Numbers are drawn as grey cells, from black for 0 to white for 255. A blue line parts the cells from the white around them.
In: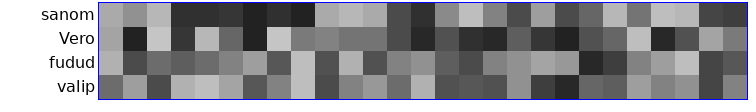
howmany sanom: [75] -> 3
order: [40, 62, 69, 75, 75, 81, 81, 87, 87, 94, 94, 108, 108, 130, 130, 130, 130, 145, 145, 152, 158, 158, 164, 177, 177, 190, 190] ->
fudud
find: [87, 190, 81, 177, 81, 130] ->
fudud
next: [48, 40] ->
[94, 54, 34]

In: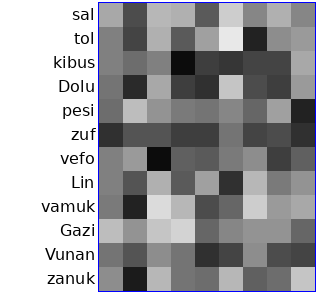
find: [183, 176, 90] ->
sal
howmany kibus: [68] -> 2

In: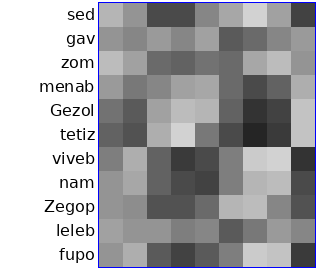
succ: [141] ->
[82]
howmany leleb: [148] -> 2

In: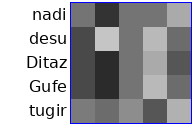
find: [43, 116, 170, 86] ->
Ditaz
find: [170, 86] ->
Ditaz
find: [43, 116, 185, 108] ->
Gufe
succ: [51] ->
[116]
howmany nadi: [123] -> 0
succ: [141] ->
[86]

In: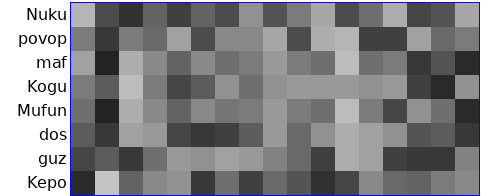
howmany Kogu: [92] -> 2
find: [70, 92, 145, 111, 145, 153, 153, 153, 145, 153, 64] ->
Kogu
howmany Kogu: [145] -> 4
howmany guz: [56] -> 3
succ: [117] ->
[123]

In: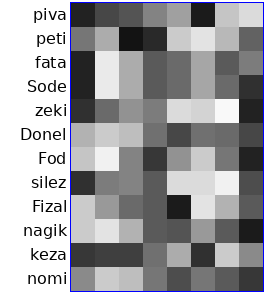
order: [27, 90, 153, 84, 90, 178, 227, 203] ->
nagik
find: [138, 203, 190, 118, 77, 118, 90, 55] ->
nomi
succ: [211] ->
[249]
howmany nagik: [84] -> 1
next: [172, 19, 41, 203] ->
[227, 184, 98]

